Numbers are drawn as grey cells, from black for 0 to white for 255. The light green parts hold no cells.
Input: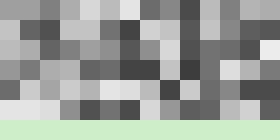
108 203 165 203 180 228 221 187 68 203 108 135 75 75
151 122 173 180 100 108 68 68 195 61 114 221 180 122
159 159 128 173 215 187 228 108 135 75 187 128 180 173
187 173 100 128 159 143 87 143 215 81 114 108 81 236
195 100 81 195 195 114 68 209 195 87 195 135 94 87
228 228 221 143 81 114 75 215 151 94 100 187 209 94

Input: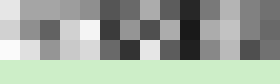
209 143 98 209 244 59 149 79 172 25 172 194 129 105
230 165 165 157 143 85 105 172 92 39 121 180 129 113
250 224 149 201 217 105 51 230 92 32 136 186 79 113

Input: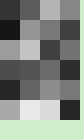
22 149 120 64
38 100 141 120
52 92 181 134
77 84 106 46
156 195 64 114
169 232 219 38

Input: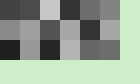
31 152 39 180 102 109
67 75 198 52 109 131
138 159 83 167 52 167

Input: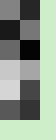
25 119
88 52
104 4
131 38
200 166
213 70

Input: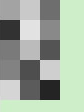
50 226 137
122 187 84
130 78 207
163 201 110
213 91 36
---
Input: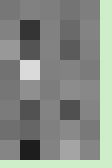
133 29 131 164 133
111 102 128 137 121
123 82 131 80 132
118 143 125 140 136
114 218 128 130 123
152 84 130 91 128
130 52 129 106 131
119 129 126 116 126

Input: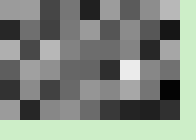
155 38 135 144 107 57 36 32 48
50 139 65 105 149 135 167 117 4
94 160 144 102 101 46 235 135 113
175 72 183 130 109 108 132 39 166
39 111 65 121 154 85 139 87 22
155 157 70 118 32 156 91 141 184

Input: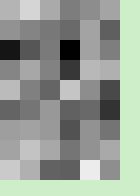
202 176 98 95 236 142
163 195 168 117 146 169
158 162 153 82 146 116
100 117 152 97 105 51
187 128 101 197 141 73
133 167 130 55 184 176
21 86 122 1 162 126
146 132 120 106 163 95
180 213 170 125 141 164

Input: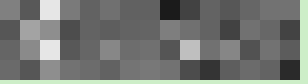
106 86 142 114 108 98 116 120 114 76 52 94 107 99 42
101 138 230 88 102 135 109 112 85 191 113 134 82 114 92
86 163 142 77 99 94 99 100 126 112 99 66 113 103 67
128 88 230 122 98 112 97 97 27 66 99 87 102 114 114

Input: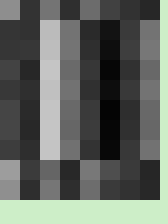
143 46 118 46 109 58 50 40
157 59 101 40 120 78 58 38
61 46 196 113 51 8 56 114
70 40 197 102 60 6 48 103
69 42 196 105 58 4 46 104
56 47 192 114 48 13 57 115
67 39 197 106 55 6 49 104
54 55 189 116 47 14 62 119
53 50 187 115 42 19 58 115
142 51 116 47 108 65 50 39

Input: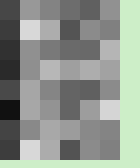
61 216 172 83 139 128
68 137 168 156 137 132
17 167 147 100 157 213
73 166 133 100 96 139
42 143 183 159 173 162
49 144 121 106 105 181
60 216 173 84 139 128
71 152 131 109 96 145

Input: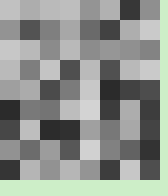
53 181 146 182 148 61 199 78
146 108 156 87 209 129 98 51
71 190 44 48 160 120 168 68
43 121 116 189 211 60 173 61
159 171 75 123 200 43 66 77
186 126 196 79 186 80 185 202
199 185 139 185 140 150 144 131
147 83 127 167 106 66 174 202
193 173 186 190 148 177 55 143
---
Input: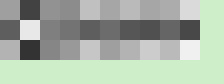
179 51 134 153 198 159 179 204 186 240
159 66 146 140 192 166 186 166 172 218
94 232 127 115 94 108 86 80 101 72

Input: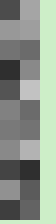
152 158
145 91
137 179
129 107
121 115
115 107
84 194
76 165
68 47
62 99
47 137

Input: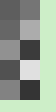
145 59
130 52
102 172
94 117
81 224

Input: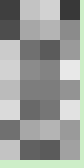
218 105 118 226
210 139 131 232
203 112 91 154
195 97 91 161
187 125 125 147
112 167 180 154
77 167 180 139
63 195 210 56

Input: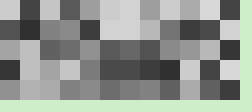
204 68 197 89 158 204 210 158 204 171 216 68
164 191 97 109 145 89 103 82 138 152 184 54
145 178 171 130 138 109 123 130 97 171 97 61
82 48 130 138 61 210 210 184 115 61 74 210
54 191 164 197 123 74 74 61 48 204 68 216

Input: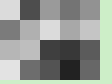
227 109 83 34 103
219 77 154 116 146
182 190 63 56 91
123 176 219 168 197

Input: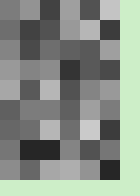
167 89 182 82 132 153
153 132 140 52 89 74
140 103 167 174 147 38
132 74 110 96 89 159
124 147 66 159 82 196
118 38 38 132 82 118
110 66 82 153 182 60
103 110 182 110 202 60
96 124 124 96 159 124

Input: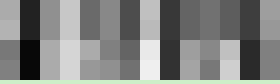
179 34 144 199 106 136 77 186 56 100 113 93 62 152
171 34 144 199 106 136 77 192 56 100 113 93 62 158
128 8 171 213 152 144 113 239 50 164 120 207 42 128
120 8 171 213 171 128 100 233 50 158 136 192 42 128

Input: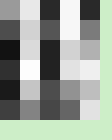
154 232 41 247 41
77 210 85 247 123
63 131 71 101 226
48 253 34 226 239
26 197 77 146 190
18 218 34 210 177
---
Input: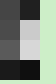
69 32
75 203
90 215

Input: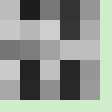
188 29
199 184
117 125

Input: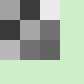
162 60
57 166
184 114

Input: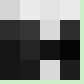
212 235
45 53
21 36

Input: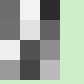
109 242
111 225
239 82

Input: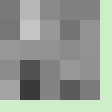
121 182
118 196
151 148

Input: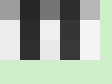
157 39
236 43
237 47

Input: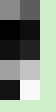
137 93
2 14
16 34

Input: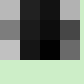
184 33
125 27
193 21
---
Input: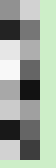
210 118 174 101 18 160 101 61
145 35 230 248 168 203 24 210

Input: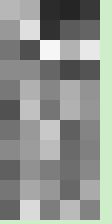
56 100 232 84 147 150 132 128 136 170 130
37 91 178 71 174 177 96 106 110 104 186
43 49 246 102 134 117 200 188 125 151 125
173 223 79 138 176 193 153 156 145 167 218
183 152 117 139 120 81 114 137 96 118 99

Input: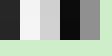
144 144
12 10
208 210
243 245
39 38

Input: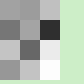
192 47 235 253
156 164 103 195
162 118 196 151

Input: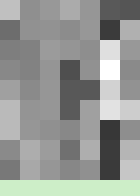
85 176 152 138 146 205 142 181 198
89 59 223 255 210 226 55 59 58
150 151 142 145 88 160 159 174 144
171 140 149 79 88 90 136 112 135
152 146 155 149 150 150 144 156 150
143 145 129 130 138 148 150 173 168
192 109 126 136 160 186 186 138 120

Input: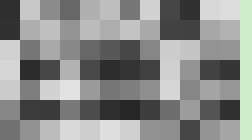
220 178 149 54 150 49 166
216 167 147 67 164 84 148
49 65 197 148 134 156 70
70 66 204 208 214 109 142
209 169 134 64 143 62 146
119 195 71 51 127 38 208
190 173 88 45 118 47 223
175 187 103 72 154 76 206
103 148 136 178 226 120 218
139 191 168 71 210 58 188
200 174 119 44 126 59 146
47 49 209 214 203 134 114
